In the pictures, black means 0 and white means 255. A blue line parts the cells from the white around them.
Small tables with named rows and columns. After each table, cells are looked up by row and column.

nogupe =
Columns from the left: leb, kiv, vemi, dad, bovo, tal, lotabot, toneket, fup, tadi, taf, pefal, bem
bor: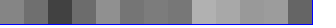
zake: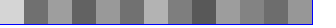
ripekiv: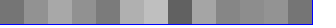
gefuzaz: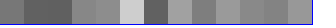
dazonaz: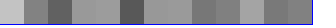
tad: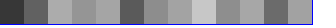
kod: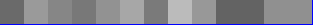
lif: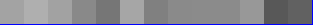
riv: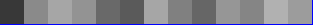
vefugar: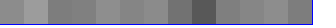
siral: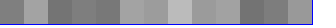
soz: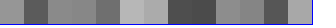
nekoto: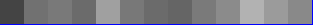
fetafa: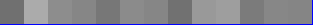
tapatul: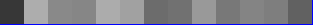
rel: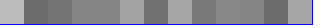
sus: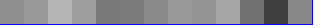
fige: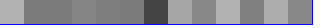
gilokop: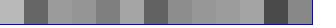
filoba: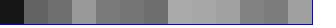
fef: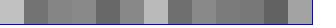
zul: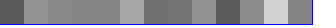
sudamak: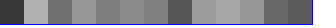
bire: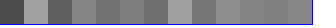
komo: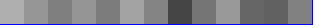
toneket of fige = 165
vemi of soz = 138
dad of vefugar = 128
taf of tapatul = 132
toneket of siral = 187
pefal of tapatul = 126
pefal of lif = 88
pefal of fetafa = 135
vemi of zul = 136
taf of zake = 131
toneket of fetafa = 113
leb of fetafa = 112
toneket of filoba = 170
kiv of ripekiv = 146
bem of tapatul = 97

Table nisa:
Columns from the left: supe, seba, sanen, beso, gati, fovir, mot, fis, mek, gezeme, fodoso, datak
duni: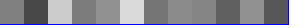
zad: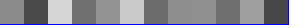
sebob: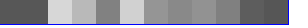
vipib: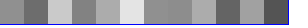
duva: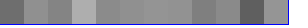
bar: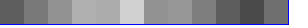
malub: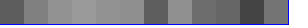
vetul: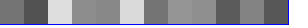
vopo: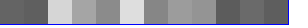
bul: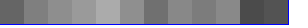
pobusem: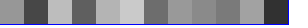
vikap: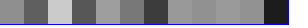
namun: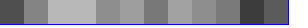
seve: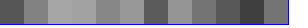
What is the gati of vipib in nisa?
172
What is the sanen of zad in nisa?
214
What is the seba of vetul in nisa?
82
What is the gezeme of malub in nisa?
102
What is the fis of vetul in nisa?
149
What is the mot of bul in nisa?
112
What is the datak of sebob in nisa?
86

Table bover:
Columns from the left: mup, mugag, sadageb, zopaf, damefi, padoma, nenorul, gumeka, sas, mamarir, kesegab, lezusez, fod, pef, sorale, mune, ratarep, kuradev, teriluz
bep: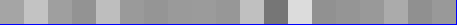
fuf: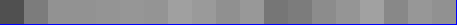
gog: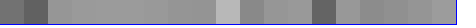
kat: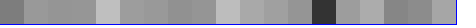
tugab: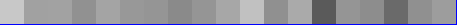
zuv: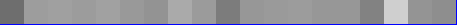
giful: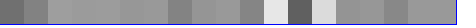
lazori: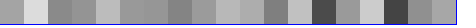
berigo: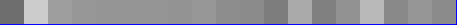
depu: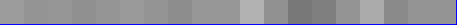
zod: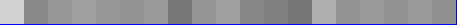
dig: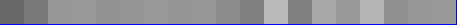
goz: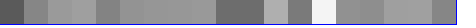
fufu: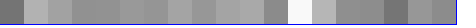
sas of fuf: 154
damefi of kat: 191
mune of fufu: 141
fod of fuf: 124
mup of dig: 104
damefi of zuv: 161
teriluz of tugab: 157
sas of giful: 149
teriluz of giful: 153
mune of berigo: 185
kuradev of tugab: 144
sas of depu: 151
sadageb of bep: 159
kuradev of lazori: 144
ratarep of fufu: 117
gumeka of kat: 145

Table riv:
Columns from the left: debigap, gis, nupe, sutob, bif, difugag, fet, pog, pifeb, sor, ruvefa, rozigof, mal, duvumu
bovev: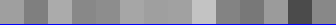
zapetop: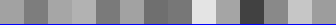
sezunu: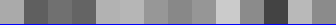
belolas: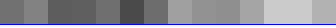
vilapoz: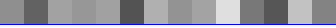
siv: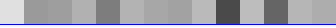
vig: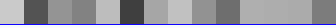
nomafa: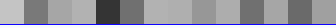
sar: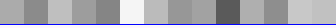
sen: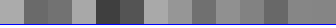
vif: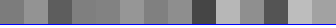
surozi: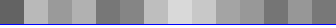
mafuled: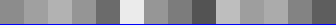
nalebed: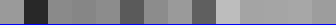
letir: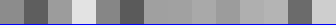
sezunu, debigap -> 170
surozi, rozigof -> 117
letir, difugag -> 89
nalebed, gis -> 40
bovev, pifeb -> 195
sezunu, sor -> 203
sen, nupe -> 114
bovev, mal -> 75
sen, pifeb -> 112
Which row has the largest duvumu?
letir

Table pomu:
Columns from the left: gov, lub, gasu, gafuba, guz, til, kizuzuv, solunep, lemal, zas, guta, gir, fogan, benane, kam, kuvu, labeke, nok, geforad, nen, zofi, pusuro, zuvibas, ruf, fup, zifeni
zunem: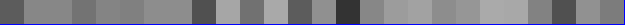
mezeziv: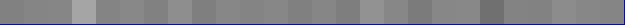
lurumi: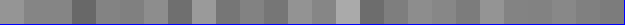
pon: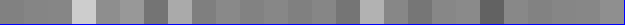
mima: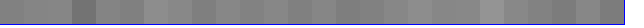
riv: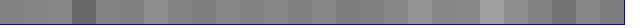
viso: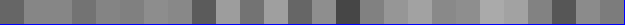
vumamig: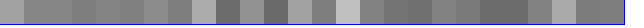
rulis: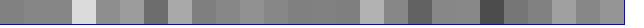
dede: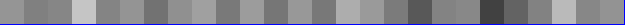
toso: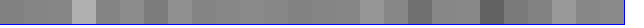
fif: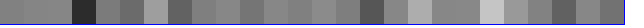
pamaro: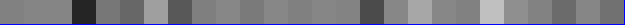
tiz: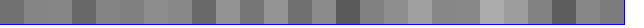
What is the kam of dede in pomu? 173
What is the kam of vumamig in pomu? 192
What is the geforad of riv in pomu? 135
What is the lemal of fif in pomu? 127
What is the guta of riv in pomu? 129
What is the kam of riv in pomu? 124
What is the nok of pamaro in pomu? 167
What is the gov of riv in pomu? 129
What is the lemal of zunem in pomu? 80
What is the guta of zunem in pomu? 113
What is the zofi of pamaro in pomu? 192
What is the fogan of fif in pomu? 128
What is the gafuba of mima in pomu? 115

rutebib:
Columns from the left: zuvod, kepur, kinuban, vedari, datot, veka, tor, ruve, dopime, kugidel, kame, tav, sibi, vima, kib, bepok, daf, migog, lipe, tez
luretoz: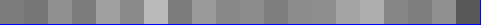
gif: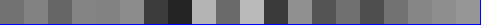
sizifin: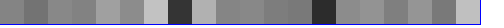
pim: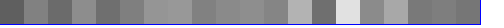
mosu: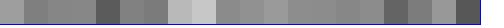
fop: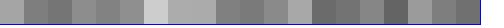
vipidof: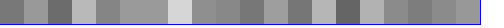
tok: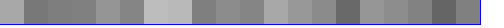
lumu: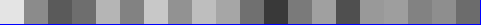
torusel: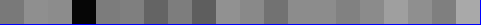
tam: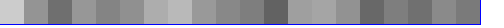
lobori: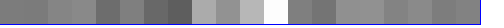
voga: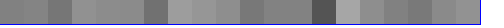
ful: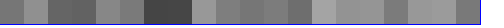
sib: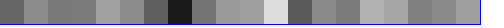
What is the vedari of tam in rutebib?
151
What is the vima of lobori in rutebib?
116
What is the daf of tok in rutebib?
141
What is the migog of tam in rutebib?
112
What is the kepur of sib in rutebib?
140
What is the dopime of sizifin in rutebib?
177
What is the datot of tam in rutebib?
132
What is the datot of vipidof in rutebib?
133
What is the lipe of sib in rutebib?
138
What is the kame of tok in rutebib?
133
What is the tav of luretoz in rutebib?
127
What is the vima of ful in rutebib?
164
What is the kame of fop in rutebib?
122
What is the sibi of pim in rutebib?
179
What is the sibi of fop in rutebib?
168
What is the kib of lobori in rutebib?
144
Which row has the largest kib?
pim

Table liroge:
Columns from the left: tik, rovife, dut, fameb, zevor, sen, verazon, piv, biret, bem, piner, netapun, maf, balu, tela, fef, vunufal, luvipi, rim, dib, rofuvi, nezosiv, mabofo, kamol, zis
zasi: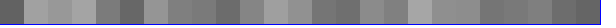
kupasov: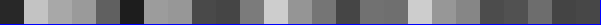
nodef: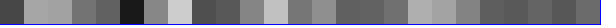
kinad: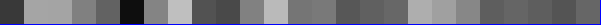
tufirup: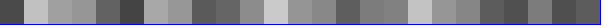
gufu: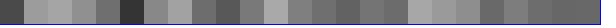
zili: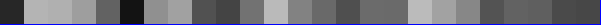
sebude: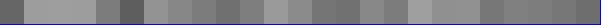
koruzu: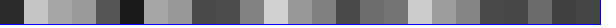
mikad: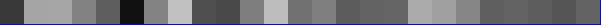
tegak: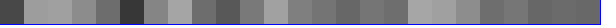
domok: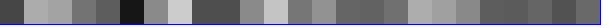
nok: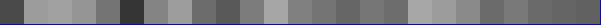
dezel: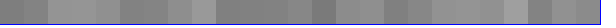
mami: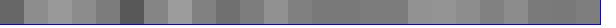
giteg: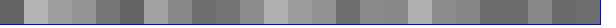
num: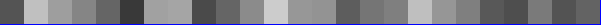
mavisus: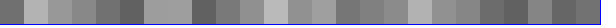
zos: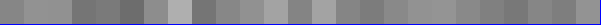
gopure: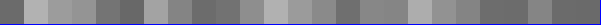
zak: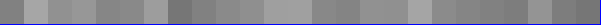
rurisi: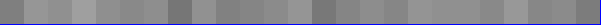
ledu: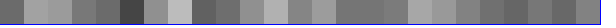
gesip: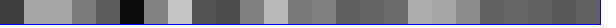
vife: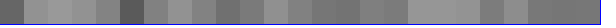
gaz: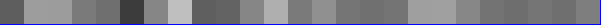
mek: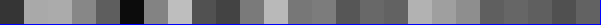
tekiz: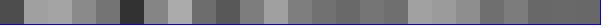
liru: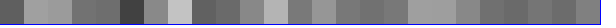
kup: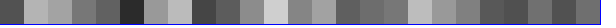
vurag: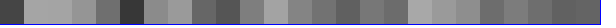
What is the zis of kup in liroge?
111
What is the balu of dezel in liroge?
122
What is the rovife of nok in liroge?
156
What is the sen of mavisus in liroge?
97
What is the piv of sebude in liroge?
135
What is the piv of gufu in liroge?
162
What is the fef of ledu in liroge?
117
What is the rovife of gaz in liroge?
157
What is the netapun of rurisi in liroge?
139
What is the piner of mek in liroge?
122
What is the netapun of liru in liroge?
180
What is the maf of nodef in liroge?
118
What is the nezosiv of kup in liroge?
80
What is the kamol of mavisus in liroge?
102
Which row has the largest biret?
dezel

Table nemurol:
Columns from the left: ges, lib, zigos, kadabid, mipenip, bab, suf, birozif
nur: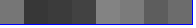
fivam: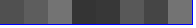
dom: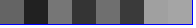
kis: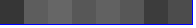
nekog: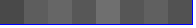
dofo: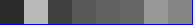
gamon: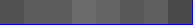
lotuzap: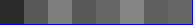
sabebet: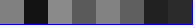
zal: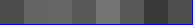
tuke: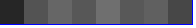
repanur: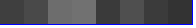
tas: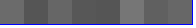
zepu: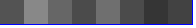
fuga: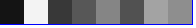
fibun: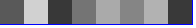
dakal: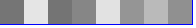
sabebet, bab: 94
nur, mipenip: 131
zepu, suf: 53
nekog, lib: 93
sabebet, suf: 33
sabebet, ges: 127
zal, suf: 58
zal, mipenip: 116
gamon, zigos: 92
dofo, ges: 43

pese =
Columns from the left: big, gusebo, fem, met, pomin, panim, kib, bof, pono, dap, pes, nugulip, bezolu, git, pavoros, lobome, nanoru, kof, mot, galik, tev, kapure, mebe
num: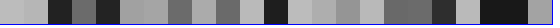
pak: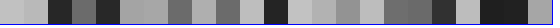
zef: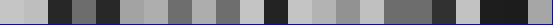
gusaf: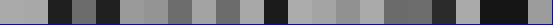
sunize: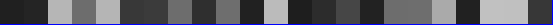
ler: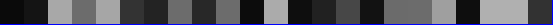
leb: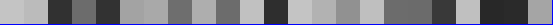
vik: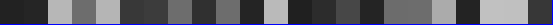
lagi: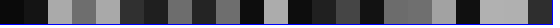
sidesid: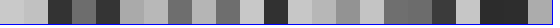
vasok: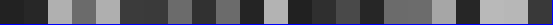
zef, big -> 197
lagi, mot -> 162
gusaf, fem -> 31
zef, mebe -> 166
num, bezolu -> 188
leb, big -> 196
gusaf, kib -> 148
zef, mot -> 49
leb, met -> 108

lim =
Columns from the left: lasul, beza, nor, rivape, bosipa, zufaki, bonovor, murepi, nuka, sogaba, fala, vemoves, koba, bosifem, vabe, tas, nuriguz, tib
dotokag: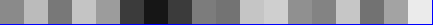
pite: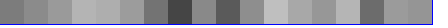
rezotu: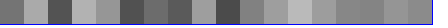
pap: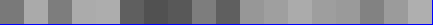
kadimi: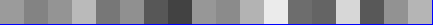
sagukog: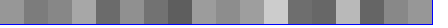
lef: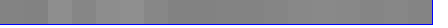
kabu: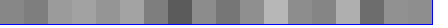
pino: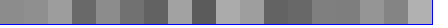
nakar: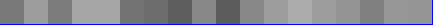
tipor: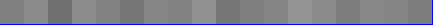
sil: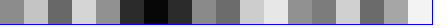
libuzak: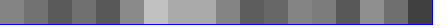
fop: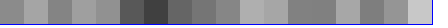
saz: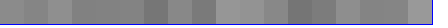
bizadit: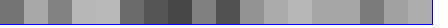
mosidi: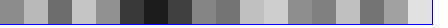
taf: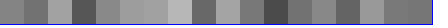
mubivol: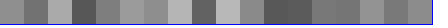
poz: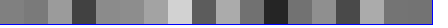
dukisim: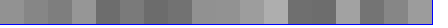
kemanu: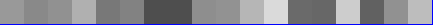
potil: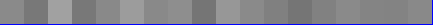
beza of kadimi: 131
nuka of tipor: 144
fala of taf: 120
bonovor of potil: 137
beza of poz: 122
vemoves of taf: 75
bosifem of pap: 158
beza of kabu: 126
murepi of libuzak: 170
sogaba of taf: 164
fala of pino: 158
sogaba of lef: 131
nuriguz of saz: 133
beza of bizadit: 168
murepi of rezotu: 90
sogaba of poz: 171
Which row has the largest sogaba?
mubivol

